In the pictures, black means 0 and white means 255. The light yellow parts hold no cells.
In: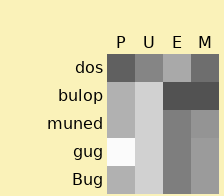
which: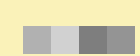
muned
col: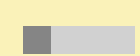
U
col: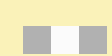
P
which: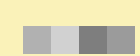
Bug
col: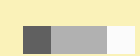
P

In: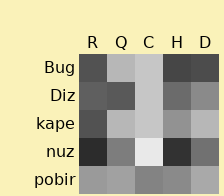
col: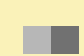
D
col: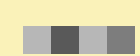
Q

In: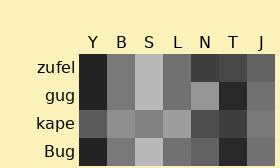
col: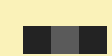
Y

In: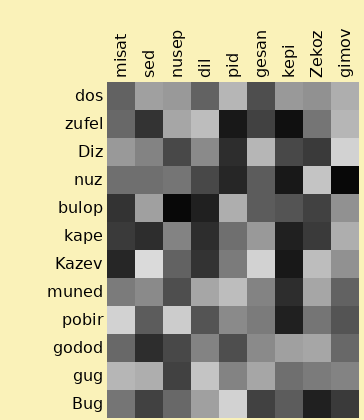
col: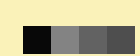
nusep
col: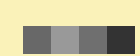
misat
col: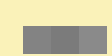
gesan
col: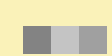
dil
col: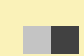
Zekoz

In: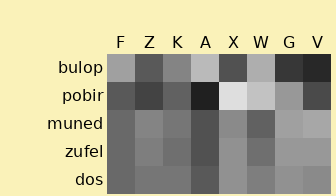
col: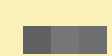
K
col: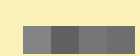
K
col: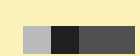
A

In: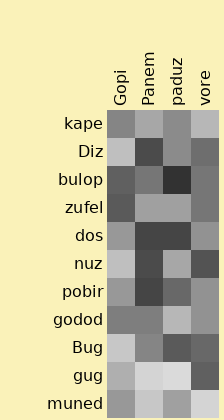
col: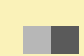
paduz
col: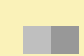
Gopi
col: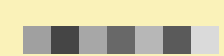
paduz
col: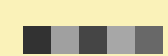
paduz
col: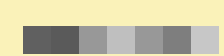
Gopi

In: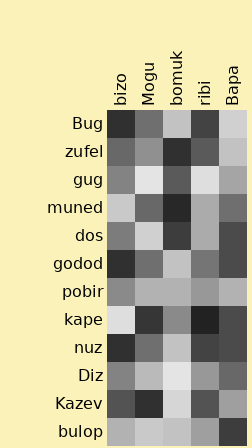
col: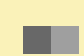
Bapa
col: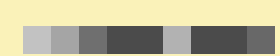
Bapa
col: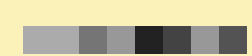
ribi
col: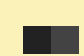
ribi
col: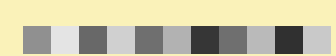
Mogu
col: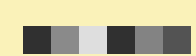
bizo
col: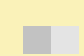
bomuk

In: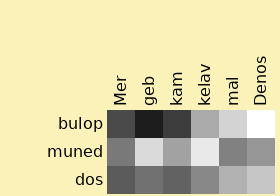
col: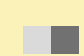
geb
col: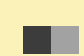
kam
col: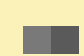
Mer
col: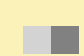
mal

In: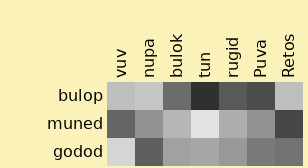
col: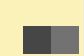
Retos
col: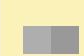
rugid

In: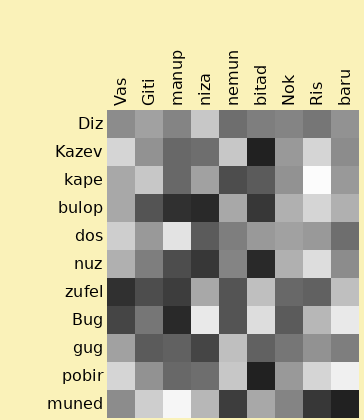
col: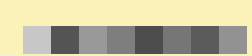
Giti
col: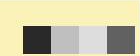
bitad
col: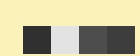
manup
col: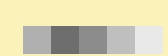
baru
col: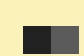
bitad

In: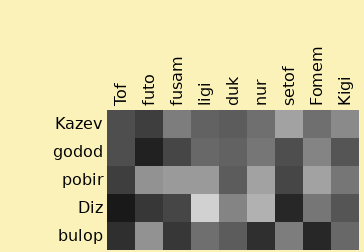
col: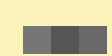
Kigi
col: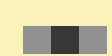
futo
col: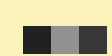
futo
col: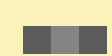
duk
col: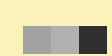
nur
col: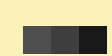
Tof

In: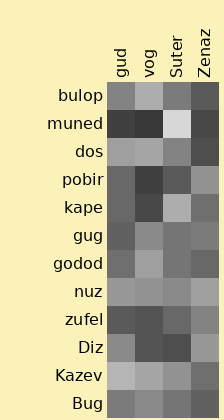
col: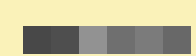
Zenaz
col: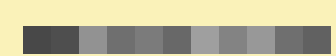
Zenaz
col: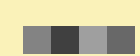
gud
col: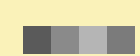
gud
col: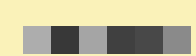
vog
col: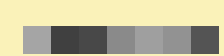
vog
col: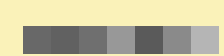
gud

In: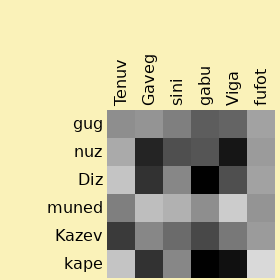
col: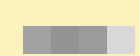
fufot
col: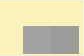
fufot
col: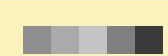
Tenuv
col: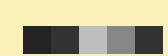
Gaveg
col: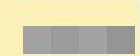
fufot

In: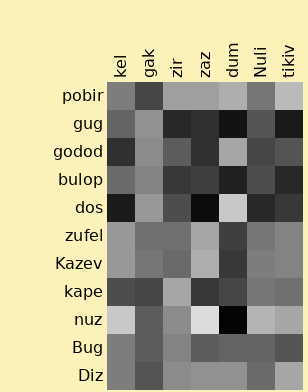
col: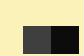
zaz
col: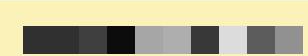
zaz

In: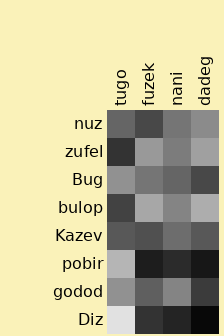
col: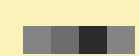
nani
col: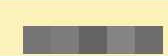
nani
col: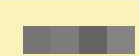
nani
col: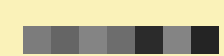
nani
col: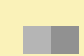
tugo

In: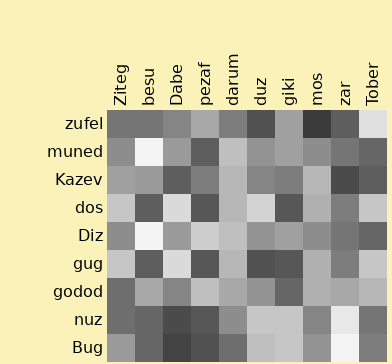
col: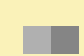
mos
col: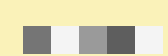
besu
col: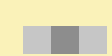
Ziteg

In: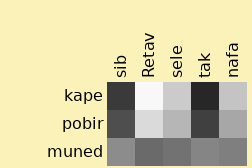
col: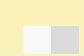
Retav
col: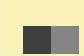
tak
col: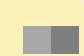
nafa
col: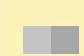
nafa

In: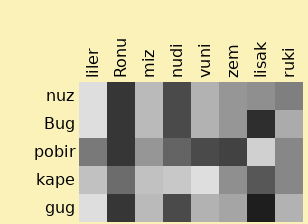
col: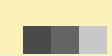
nudi
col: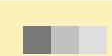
liler
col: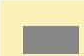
ruki

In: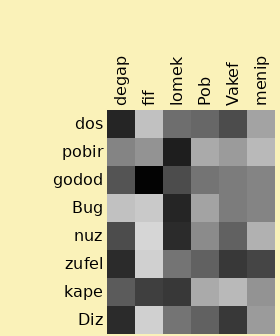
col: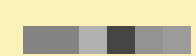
menip
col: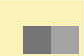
Pob

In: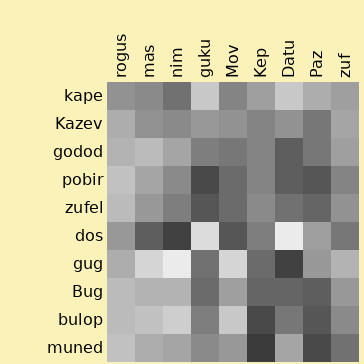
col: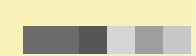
Mov
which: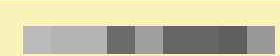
Bug
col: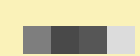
guku
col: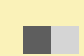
mas
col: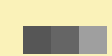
Paz
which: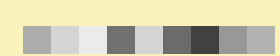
gug
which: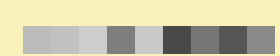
bulop

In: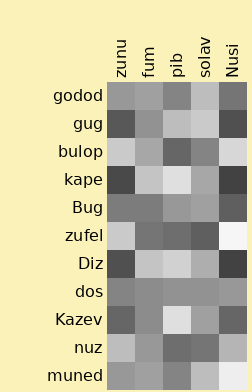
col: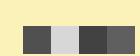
Nusi
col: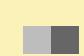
pib
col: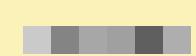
solav
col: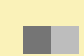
solav

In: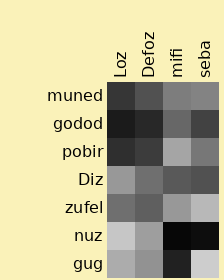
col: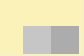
Loz
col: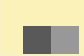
mifi
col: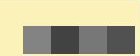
seba

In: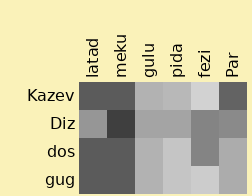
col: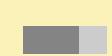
fezi
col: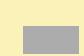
Par
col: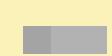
gulu
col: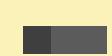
meku
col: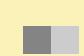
fezi
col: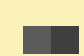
meku

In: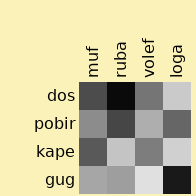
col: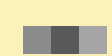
muf
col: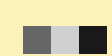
loga
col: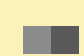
muf
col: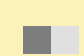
volef

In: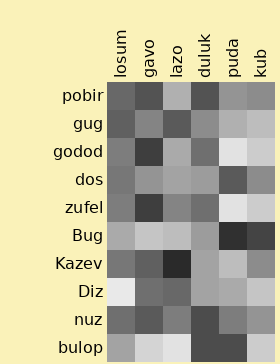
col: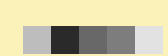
lazo
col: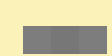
losum
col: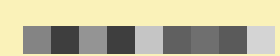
gavo
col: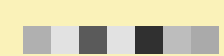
puda

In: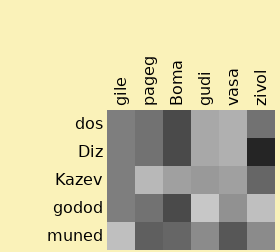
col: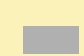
vasa
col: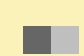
zivol
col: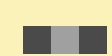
Boma
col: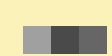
Boma
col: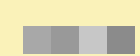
gudi

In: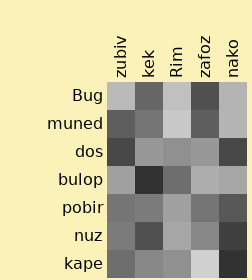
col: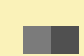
kek
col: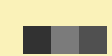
kek

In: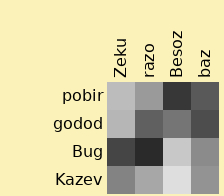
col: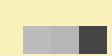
Zeku
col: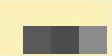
baz
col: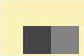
Zeku
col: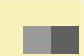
razo

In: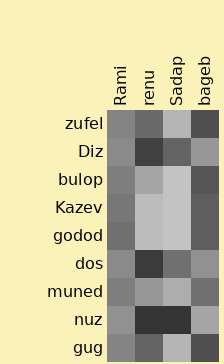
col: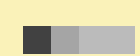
renu
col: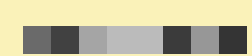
renu
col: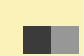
renu
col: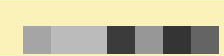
renu
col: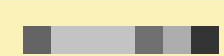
Sadap
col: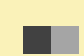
renu
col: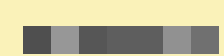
bageb

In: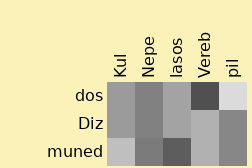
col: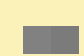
Nepe
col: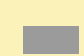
Kul

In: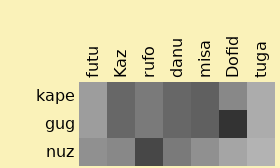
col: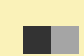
Dofid
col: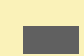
misa

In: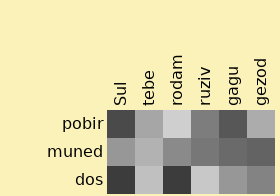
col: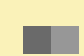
gagu
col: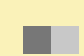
ruziv
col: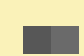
gagu
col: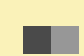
Sul

